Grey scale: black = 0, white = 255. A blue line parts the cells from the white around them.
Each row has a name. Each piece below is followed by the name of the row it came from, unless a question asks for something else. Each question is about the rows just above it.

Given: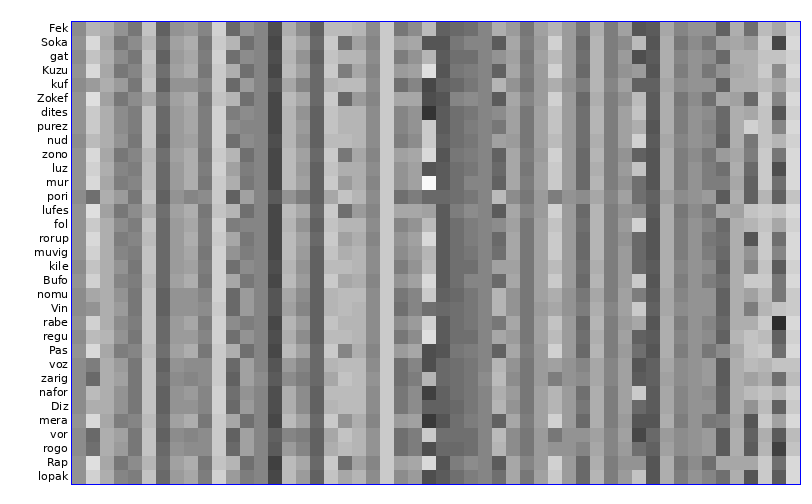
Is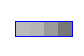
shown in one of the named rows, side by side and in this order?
no
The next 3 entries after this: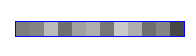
[187 161 105]
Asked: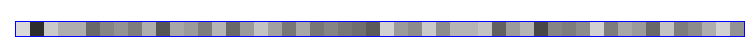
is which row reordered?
rabe
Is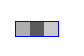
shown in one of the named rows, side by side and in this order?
no

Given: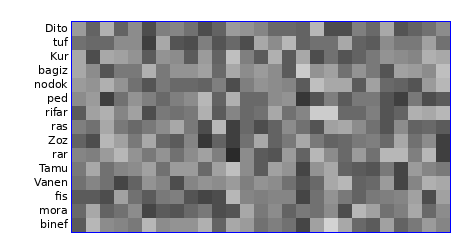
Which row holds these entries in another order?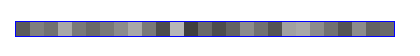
ras
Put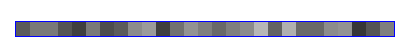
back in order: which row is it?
ped
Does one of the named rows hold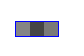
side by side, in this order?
no
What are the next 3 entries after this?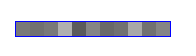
[204 204 105]

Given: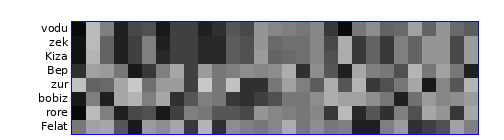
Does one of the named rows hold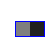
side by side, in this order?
yes
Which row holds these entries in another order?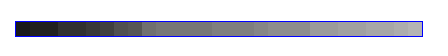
bobiz
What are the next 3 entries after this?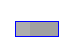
[141 119  32]
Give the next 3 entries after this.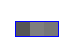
[56 48 64]
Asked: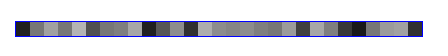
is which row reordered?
Bep

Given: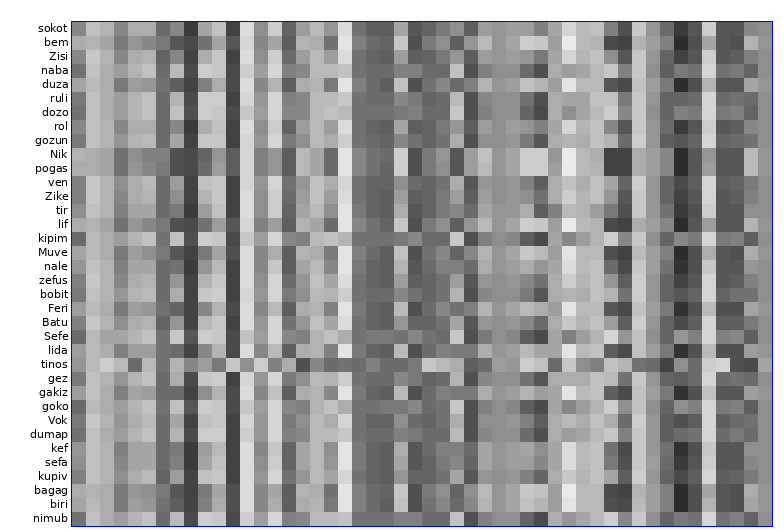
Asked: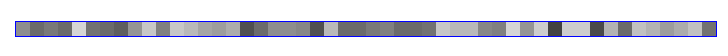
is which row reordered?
dumap
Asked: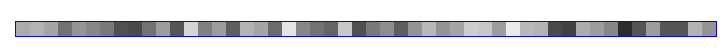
lif
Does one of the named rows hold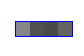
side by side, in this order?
no
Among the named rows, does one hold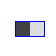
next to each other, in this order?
yes
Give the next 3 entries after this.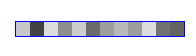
[ 94 157  94]
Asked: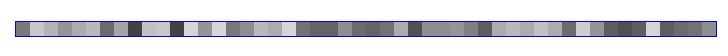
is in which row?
Vok
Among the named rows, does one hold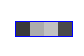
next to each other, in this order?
no

